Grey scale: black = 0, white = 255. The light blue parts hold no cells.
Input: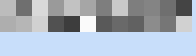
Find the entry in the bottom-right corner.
209
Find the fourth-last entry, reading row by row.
97
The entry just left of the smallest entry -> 81
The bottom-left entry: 174
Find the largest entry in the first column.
188
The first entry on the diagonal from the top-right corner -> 68
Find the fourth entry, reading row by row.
154

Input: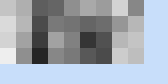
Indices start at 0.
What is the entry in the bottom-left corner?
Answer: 238
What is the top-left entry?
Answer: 196
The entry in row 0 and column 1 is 175
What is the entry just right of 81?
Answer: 183
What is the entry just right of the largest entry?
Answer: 143
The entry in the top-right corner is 135
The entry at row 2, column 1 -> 162
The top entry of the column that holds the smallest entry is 94
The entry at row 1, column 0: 218

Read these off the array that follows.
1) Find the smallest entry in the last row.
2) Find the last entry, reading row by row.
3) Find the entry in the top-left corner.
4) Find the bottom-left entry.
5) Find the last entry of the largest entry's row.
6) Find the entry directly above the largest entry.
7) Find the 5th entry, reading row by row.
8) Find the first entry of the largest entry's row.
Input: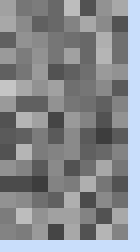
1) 69
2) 131
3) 161
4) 131
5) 90
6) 96
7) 189
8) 197

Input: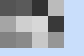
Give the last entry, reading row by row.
150
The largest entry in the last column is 187
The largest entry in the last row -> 200
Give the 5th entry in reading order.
165
